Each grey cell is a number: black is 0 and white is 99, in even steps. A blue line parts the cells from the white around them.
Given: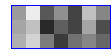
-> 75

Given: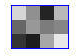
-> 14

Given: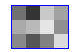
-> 78

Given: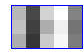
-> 99

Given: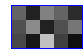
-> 39

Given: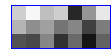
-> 58

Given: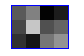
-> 1

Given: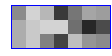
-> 64

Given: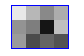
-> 53

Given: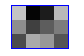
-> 11
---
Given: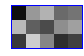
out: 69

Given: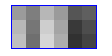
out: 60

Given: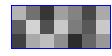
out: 51

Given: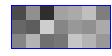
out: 66

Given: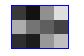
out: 7

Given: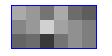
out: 66
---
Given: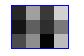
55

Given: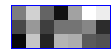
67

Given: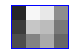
51

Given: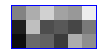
23

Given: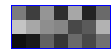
41

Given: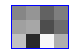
16

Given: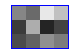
38

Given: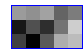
35
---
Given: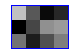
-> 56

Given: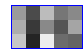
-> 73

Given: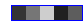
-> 36

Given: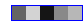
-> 53

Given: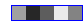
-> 51

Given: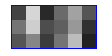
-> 73

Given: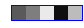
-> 49

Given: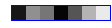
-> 56
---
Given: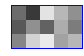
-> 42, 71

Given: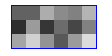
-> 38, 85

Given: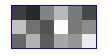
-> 24, 91

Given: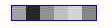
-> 63, 52

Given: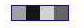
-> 63, 39

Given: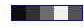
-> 5, 32
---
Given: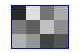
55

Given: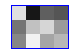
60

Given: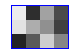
25

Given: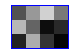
16

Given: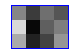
49

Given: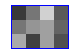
39

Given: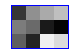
2

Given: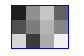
52

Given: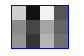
39
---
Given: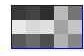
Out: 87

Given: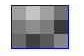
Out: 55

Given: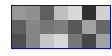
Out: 34

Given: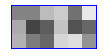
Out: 76

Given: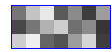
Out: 43

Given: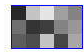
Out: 24
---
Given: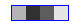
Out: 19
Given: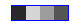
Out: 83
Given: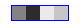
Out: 17
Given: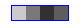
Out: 47
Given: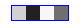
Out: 13
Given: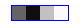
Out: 6
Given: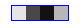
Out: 28
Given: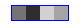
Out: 18
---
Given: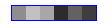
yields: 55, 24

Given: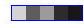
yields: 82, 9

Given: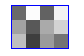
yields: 41, 45

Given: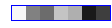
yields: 96, 24

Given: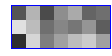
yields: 33, 62

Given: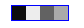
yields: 5, 66

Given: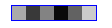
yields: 66, 79
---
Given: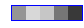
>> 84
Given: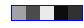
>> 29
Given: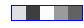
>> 24
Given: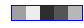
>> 92
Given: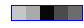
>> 66
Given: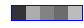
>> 67
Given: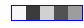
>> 23
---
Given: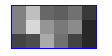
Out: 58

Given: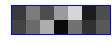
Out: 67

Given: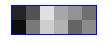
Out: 80

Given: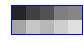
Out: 71

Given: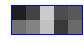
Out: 75

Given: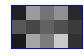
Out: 38

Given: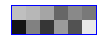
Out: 21

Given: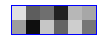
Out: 77
